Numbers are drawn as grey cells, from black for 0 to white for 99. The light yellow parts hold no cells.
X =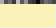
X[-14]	67
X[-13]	31
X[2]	42
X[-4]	29

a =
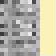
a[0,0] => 23
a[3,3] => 52
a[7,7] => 68
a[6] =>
[27, 45, 66, 45, 47, 80, 76, 87, 32, 74]
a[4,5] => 66
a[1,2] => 63
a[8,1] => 42
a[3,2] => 57
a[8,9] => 75
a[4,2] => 63
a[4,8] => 67
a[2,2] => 57
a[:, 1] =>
[43, 64, 60, 71, 68, 60, 45, 64, 42, 69, 72, 62, 77, 69]
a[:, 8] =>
[29, 67, 67, 49, 67, 52, 32, 66, 28, 71, 46, 70, 73, 55]
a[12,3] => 64
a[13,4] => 47
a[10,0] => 31
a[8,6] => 78
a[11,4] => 57
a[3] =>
[38, 71, 57, 52, 37, 45, 58, 49, 49, 72]
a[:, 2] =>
[66, 63, 57, 57, 63, 66, 66, 63, 67, 65, 56, 60, 62, 60]
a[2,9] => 61
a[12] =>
[75, 77, 62, 64, 63, 69, 66, 69, 73, 60]
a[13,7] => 54
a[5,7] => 64
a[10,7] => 44
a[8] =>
[22, 42, 67, 42, 45, 82, 78, 91, 28, 75]
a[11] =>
[60, 62, 60, 50, 57, 54, 79, 75, 70, 73]
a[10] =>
[31, 72, 56, 49, 33, 41, 57, 44, 46, 73]

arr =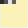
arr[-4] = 17
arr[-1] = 36

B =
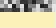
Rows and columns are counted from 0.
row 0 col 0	58
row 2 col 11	48
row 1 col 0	75
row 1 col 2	90
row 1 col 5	87
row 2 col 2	34
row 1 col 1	54
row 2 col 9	83
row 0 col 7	34
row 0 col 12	52
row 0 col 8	13
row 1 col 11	19
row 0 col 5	21

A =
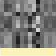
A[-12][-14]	54
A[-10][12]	48
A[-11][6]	59
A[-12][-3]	43
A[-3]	[45, 59, 60, 37, 15, 44, 33, 60, 25, 25, 39, 55, 46, 55]
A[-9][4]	13
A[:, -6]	[66, 73, 72, 18, 38, 52, 72, 29, 43, 25, 18, 38]
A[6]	[48, 26, 29, 48, 73, 45, 59, 41, 72, 41, 50, 33, 44, 33]
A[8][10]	42
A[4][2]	33
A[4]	[36, 41, 33, 47, 51, 40, 41, 16, 38, 81, 44, 38, 37, 37]
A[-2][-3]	55
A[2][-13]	30
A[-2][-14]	42
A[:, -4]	[47, 50, 49, 38, 44, 47, 50, 42, 42, 39, 38, 41]
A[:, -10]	[54, 71, 64, 13, 51, 64, 73, 42, 29, 15, 13, 24]
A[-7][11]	34
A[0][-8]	55
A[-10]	[53, 30, 39, 45, 64, 47, 58, 59, 72, 18, 49, 39, 48, 38]
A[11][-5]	12
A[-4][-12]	56
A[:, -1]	[42, 35, 38, 55, 37, 33, 33, 41, 52, 55, 55, 53]
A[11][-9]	46
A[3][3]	37
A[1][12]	46
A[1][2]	32
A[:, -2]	[49, 46, 48, 43, 37, 38, 44, 37, 50, 46, 44, 49]

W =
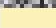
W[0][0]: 55
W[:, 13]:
[45, 32]
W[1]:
[78, 40, 36, 49, 74, 22, 67, 73, 38, 35, 18, 32, 79, 32]
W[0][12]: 60
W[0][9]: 74

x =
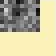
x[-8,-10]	21
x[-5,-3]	63
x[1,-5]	54
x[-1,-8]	67
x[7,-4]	51
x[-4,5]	45
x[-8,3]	45
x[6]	[66, 46, 57, 50, 45, 57, 40, 62, 36, 42]
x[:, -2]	[44, 56, 51, 62, 54, 58, 36, 49]
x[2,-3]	55
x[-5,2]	46
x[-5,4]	10
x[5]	[22, 41, 32, 32, 46, 54, 47, 38, 58, 33]
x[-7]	[60, 48, 49, 36, 29, 54, 42, 45, 56, 55]
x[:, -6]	[7, 29, 22, 10, 40, 46, 45, 44]
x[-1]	[31, 36, 67, 29, 44, 45, 51, 38, 49, 26]
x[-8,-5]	19
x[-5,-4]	37

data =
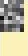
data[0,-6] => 48
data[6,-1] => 24
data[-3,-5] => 84
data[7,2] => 36
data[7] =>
[23, 43, 36, 55, 65, 16]
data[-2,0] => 20
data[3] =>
[62, 43, 74, 57, 42, 23]
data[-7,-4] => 59
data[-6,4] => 28
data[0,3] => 60
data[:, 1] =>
[94, 31, 38, 43, 61, 84, 45, 43]
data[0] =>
[48, 94, 45, 60, 41, 40]
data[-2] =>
[20, 45, 26, 32, 44, 24]

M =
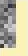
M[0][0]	63
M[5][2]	71
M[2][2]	58
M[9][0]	39
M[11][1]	80
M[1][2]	21
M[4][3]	57
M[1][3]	29
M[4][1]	34
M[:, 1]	[54, 51, 27, 61, 34, 45, 77, 51, 44, 47, 38, 80]
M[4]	[38, 34, 71, 57]
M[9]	[39, 47, 32, 50]
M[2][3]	52
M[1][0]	45
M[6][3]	79

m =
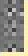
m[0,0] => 46
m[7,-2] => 45
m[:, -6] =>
[46, 46, 47, 36, 46, 46, 41, 45, 41, 46, 43, 45, 47]
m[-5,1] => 56
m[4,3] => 40
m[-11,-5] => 54
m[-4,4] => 44
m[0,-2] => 43
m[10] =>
[43, 47, 49, 48, 46, 48]
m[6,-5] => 56
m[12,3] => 76
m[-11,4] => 42
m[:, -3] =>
[60, 40, 76, 35, 40, 60, 64, 25, 64, 45, 48, 26, 76]
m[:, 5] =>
[36, 43, 31, 72, 43, 36, 51, 48, 51, 41, 48, 48, 30]
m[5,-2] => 43
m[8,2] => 45
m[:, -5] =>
[49, 42, 54, 49, 42, 49, 56, 38, 56, 44, 47, 38, 54]
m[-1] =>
[47, 54, 20, 76, 42, 30]

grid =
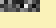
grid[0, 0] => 66
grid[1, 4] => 46
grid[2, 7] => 24
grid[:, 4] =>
[12, 46, 24]
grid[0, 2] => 58
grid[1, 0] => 20
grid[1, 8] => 5
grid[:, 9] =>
[17, 32, 21]
